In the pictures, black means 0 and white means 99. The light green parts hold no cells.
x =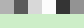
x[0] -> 69
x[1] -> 35

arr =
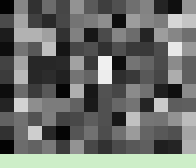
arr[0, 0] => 1
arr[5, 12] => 67
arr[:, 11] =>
[14, 48, 61, 30, 29, 27, 12, 79, 45, 34, 12]
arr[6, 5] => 68
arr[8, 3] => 49
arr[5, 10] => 34
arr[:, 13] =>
[58, 76, 43, 59, 37, 37, 54, 37, 73, 64, 68]
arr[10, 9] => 34
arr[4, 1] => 64
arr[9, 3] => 15
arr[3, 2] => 34
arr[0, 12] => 6
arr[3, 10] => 22
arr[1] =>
[29, 64, 25, 16, 28, 45, 48, 55, 5, 61, 52, 48, 83, 76]
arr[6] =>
[5, 42, 23, 34, 2, 68, 9, 32, 27, 54, 44, 12, 6, 54]
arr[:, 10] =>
[51, 52, 14, 22, 39, 34, 44, 14, 46, 39, 37]
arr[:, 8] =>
[31, 5, 52, 31, 5, 18, 27, 40, 9, 44, 29]
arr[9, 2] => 80
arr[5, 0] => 23
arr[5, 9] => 22
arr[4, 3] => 15
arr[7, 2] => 55
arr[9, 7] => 30
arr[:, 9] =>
[43, 61, 42, 22, 45, 22, 54, 45, 75, 60, 34]
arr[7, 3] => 48
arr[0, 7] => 24
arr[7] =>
[14, 82, 55, 48, 48, 38, 10, 31, 40, 45, 14, 79, 36, 37]
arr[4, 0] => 26

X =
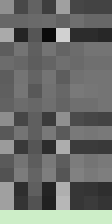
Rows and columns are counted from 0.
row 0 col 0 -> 56
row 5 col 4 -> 36
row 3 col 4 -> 39
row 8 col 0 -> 55
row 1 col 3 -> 42
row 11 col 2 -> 36
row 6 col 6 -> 46
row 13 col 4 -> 68
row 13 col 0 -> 62
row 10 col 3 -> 17
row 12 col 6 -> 47
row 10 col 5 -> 23
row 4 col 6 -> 43
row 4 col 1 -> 40
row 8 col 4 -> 56
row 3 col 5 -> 42
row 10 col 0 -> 60
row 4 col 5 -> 41
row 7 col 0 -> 38
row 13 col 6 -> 20
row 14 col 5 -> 21
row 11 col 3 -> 47
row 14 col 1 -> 20
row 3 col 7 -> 45
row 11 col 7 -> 47
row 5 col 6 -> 45
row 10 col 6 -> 23
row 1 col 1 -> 40
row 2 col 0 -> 66
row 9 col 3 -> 47
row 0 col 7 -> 26
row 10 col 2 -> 33
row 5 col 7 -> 45
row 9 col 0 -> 34
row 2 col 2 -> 33
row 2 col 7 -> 15
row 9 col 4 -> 35

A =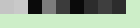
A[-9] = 76
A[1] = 78
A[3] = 48

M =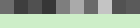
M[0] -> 42
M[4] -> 49
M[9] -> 35
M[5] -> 66

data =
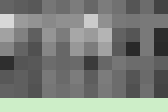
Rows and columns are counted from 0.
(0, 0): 39
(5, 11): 27
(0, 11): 26
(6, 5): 46
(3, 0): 52
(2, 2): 37
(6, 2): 32
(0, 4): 42
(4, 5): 41
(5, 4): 41
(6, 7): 47
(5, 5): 48
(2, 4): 48
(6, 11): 26
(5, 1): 37
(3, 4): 40
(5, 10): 41
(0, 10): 42
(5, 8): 42
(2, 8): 38
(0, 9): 33
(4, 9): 42
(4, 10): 42
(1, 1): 60
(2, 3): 58

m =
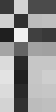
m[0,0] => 22
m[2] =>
[12, 93, 25, 22]
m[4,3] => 77
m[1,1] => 19
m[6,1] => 16
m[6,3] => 77
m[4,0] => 85
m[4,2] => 77
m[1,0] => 81

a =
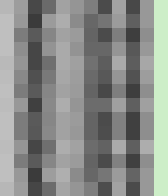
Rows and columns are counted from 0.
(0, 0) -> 71
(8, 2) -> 35
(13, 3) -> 42
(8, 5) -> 60
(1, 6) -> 40
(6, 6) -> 39
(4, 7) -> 36
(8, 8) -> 50
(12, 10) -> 59
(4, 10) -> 65
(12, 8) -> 60
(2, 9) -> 24
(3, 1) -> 55
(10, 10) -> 67
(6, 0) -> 74
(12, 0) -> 74
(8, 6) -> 39
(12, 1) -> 59
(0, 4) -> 63
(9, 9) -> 25
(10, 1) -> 58
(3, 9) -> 34
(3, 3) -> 57
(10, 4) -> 67
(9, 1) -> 48
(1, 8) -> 60
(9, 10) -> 55
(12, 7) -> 46
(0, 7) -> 29
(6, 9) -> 24
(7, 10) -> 62
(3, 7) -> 40
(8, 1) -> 48
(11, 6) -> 39
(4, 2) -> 27

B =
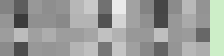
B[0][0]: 51
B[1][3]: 56
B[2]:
[61, 73, 62, 67, 61, 61, 64, 75, 69, 59, 59, 74, 59, 60, 40]
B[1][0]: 58
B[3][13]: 71
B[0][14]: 57
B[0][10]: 51
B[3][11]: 39
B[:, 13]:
[72, 66, 60, 71]
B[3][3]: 58
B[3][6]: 74
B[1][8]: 82
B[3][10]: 53
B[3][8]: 76
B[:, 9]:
[63, 63, 59, 62]
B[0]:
[51, 36, 59, 55, 57, 71, 78, 44, 91, 63, 51, 27, 54, 72, 57]
